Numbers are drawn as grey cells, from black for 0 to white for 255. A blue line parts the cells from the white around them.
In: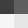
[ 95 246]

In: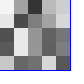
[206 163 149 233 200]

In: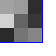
[ 45 100  42]

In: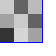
[186 203  51]

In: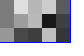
[91 24 62]

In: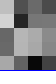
[ 75 119 182 105]
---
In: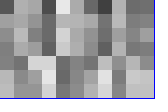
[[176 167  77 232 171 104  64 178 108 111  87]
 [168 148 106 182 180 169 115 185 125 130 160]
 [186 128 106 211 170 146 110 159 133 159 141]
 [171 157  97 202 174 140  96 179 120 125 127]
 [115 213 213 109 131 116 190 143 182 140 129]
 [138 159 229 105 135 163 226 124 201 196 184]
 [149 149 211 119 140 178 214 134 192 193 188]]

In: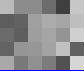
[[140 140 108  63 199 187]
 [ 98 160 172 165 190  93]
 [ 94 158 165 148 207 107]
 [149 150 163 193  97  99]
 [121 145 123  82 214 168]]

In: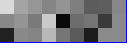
[[164 150 133 148 126  92  94 135 217]
 [148 122 202  10 109 117  58 138 136]
 [137 132 184 118  90  29 139 138  33]]

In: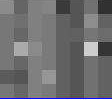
[[101 128 132  58  85 113  49 139]
 [112 128 122  97  85 141  98 119]
 [103 128 122  97  96 118 108 119]
 [170 138 122  97  85 205  53 119]
 [103 128 122  97  85 113  98 119]
 [ 85 128 150  97  85 113  98  91]
 [103 128 122  97  85 113  98 119]]

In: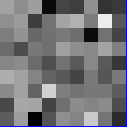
[[141 158  10  69  62 144  51  58 162]
 [155  61 114 164 177 123 237  87 143]
 [147 103 113 121 110  11 114  68 125]
 [ 76 120 112 160 142 136 164 128 107]
 [140 107  78 114  89 136  89  54 134]
 [162 132  99  88  68 121  86 122 174]
 [162  99 209 126 115 120 119  92 137]
 [167 164  67 112 140 132 140  77  72]
 [158   1  85 143 132 202 116  43  93]]

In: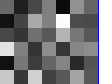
[[ 31  72 127  11 145 100 104]
 [ 68 169 129 252  76  73  17]
 [ 52 112  88 179 119  87  72]
 [128  52 141  53 134 141 226]
 [119  60 101 132  40  84  17]
 [ 55 209  66  88 164  87 199]]

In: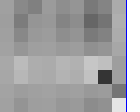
[[137 128 155 142 149 121 132 171 160]
 [124 149 152 132 141 102 116 175 158]
 [136 153 156 142 148 122 130 172 160]
 [150 159 160 154 157 144 149 167 162]
 [187 173 171 181 177 198 191 158 168]
 [183 172 170 179 174 193  52 159 167]
 [157 160 162 158 160 153 156 117 163]
 [148 158 159 151 154 140 145 229 161]]

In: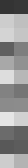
[[ 55  52]
 [191 205]
 [197 212]
 [126  95]
 [145 168]
 [183 221]
 [117 130]
 [140 139]
 [209 229]
 [ 96 107]
 [ 92  88]
 [179 205]]
